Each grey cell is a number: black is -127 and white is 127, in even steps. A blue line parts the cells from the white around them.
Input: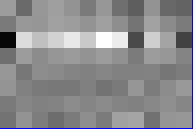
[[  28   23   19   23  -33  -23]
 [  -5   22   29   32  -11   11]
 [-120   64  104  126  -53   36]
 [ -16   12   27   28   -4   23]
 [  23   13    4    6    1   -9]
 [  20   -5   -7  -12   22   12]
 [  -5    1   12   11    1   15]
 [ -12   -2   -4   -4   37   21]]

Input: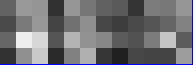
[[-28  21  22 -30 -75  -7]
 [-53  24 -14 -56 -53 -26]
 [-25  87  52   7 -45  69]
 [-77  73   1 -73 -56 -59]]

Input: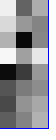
[[ 111   45]
 [  89    4]
 [  50    7]
 [ 119  103]
 [-115   24]
 [ -42   13]
 [ -54   40]
 [ -33   50]]

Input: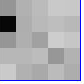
[[  21   59   72]
 [-120   57   56]
 [  22   33   70]
 [  55   60   50]
 [  74   41   45]]

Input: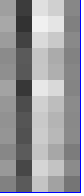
[[ 31  96   7]
 [ 40 112   0]
 [ 28  90   9]
 [ 11  69   2]
 [ 15  70   6]
 [ 35 103   4]
 [ 23  80  11]
 [ 18  73   9]
 [ 21  76  10]
 [  7  68  -3]
 [ 25  85  11]
 [  1  68 -10]]

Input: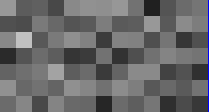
[[ 24 -31   9  15 -13 -43 -10]
 [-47  -5 -43  -2 -34 -38  -2]
 [  8 -39  15 -67   1 -10 -47]
 [-85 -19 -74 -13 -48   4 -11]
 [-28  -5 -34 -69  10 -61 -79]
 [ 17 -13  16 -14  -1 -22 -12]
 [-20 -54 -22 -89 -33 -80 -71]]
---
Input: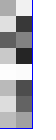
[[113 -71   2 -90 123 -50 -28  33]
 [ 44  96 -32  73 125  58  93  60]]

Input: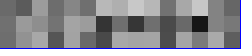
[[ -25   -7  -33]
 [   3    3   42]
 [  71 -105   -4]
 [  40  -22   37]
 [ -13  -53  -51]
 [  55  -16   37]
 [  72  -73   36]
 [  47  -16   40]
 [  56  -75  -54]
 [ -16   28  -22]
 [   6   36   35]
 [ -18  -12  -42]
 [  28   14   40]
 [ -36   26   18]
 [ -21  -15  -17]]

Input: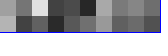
[[-17 -46]
 [  6 -20]
 [ -5 -31]
 [ 41  25]
 [-88 -15]
 [-52 -39]
 [-61 -85]
 [ 96 -30]
 [-10 -61]
 [ 32  52]]

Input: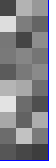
[[ 24 -27  13 -10  10 -16 -49  45  -5 -66]
 [ 51  -2 -58   6  -6  41 -19 -29  66 -56]
 [-57  93  -8  -6 -36  53  99  40 -19 -41]]

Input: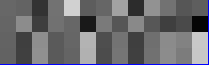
[[ -33 -122   72   71]
 [ -41  -53    2   -3]
 [ -13  -64   11   12]
 [  18  -40  -16  -14]
 [ -83    9  -64  -63]
 [  34  -41  -12  -10]
 [ -25   -5  -49  -51]
 [ -34 -102   51   49]
 [  81  -24  -25  -27]
 [ -13  -14  -37  -37]
 [ -76  -65   14   16]
 [ -28   12  -64  -63]
 [ -24  -26  -28  -29]]

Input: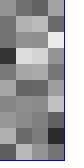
[[ 34 -21 107  19 -10  30  64 -30 -84 -11]
 [-29  59  15  84  42 -25  10   0  -3  20]
 [-15  50  17  93  37 -26  13  10 -21  57]
 [ 20 -12 -13 -75  -6  37   6  23  48 -33]]

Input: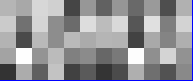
[[ 49  83  47  18   9]
 [-49  -1   4  84 -45]
 [ 26  96  41  15 -16]
 [-22 -41 -61 125  47]
 [ 22  89  51  -6 -52]
 [-30  60  53 -24 -75]
 [ 23  93  43  11 -37]
 [-58 -20  58   0 -62]
 [ 80  13  13  59  67]
 [ 87  85  57  20 -32]
 [ 40 -14 -53 126  44]
 [ 53  75  51  35 -76]]
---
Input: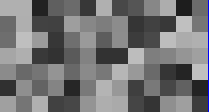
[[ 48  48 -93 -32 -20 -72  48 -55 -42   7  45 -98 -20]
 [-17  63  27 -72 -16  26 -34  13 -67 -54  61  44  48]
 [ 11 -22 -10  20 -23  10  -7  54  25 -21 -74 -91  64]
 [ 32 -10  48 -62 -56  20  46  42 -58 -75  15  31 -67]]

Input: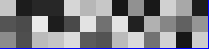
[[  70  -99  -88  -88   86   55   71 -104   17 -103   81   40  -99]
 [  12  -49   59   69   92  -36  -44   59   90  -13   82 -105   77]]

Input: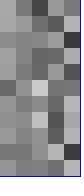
[[ 41  -6 -56  25  -6]
 [ 12   3   7  28 -69]
 [ 30  -5 -24  24 -44]
 [ 21  -2  11 -24  54]
 [ 25   4  18 -34  51]
 [ 21  -1   0 -15  53]]

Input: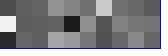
[[-50 -33 -27  19   3 -14  74 -15 -23 -37]
 [-85 -25 -33  37  24 -10 -46 -24   9 -26]]

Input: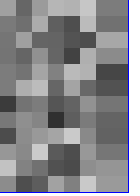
[[ 32 -25  27  54  50  70  -3  -3]
 [-10  32 -26 -27 -44 -50  39  39]
 [ -3 -12  37   1  58  50 -57 -57]
 [-68 -12  -3 -42 -28  18 -10 -10]
 [-51  12  25  37  74   9 -29 -29]
 [ 66   2 -14 -46 -52  14  21  21]]

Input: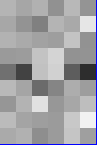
[[ 52  38  49  17  56  20]
 [ 50  42  34  30  67  18]
 [-15 -61  65  81 -34 -82]
 [ 22  51  97  23  39  62]
 [ 42  49  14  27  69  31]]

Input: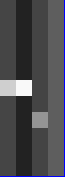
[[-58 -93 -59 -33]
 [-58 -93 -59 -33]
 [-58 -93 -59 -33]
 [-58 -93 -59 -33]
 [-58 -93 -59 -33]
 [-58 -93 -59 -33]]
